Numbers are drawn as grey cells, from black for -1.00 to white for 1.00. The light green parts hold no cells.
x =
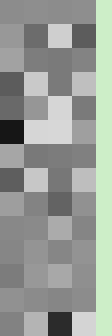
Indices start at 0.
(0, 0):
0.10
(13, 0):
0.02
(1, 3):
-0.28
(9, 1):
0.08
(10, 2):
0.05
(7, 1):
0.56
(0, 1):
0.11
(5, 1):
0.68
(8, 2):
-0.22
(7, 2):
-0.07
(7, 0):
-0.26
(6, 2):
-0.03
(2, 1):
-0.02
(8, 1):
0.03
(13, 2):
-0.66
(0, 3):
0.11

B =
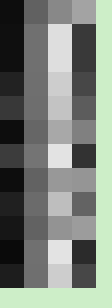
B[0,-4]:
-0.90
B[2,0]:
-0.88
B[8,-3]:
-0.16
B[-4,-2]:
0.49
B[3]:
[-0.73, -0.13, 0.61, -0.44]
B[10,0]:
-0.92
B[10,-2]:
0.78
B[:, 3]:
[0.28, -0.55, -0.55, -0.44, -0.28, 0.00, -0.61, 0.17, -0.22, 0.22, -0.66, -0.44]
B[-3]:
[-0.83, -0.23, 0.15, 0.22]
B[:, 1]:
[-0.24, -0.12, -0.12, -0.13, -0.14, -0.20, -0.09, -0.23, -0.16, -0.23, -0.12, -0.13]
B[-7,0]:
-0.90
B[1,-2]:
0.74

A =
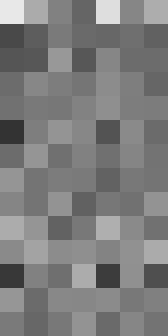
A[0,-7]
0.82
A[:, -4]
[-0.21, -0.17, -0.32, -0.08, 0.02, 0.06, 0.01, -0.04, -0.24, -0.06, 0.12, 0.35, 0.06, 0.15]
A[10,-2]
0.14
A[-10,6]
-0.03
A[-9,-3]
-0.35
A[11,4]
-0.53
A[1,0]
-0.43
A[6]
[-0.15, 0.17, -0.12, 0.01, -0.12, 0.04, -0.10]
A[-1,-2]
0.05
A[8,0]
0.04
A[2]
[-0.33, -0.32, 0.19, -0.32, 0.05, -0.15, -0.15]
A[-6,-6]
-0.09
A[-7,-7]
0.17
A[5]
[-0.60, -0.01, 0.16, 0.06, -0.35, 0.08, -0.16]
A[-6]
[0.04, -0.09, 0.15, -0.24, -0.07, -0.11, 0.15]
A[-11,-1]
-0.20
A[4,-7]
-0.11
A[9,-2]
0.08
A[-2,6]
0.00
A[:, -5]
[0.01, -0.04, 0.19, -0.02, -0.07, 0.16, -0.12, -0.03, 0.15, -0.23, 0.10, -0.13, 0.07, -0.06]
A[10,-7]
0.08
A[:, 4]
[0.74, -0.19, 0.05, 0.10, 0.12, -0.35, -0.12, -0.23, -0.07, 0.37, 0.03, -0.53, 0.09, -0.17]

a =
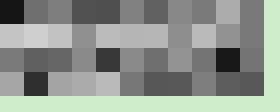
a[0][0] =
-0.84
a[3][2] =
0.29
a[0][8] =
-0.04
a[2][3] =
0.08
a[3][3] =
0.33
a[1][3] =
0.13
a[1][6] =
0.43
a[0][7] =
0.07
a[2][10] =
-0.09
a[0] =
[-0.84, -0.13, -0.01, -0.37, -0.38, 0.01, -0.24, 0.07, -0.04, 0.35, -0.05]
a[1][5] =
0.41
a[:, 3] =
[-0.37, 0.13, 0.08, 0.33]
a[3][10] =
-0.31
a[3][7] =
-0.31
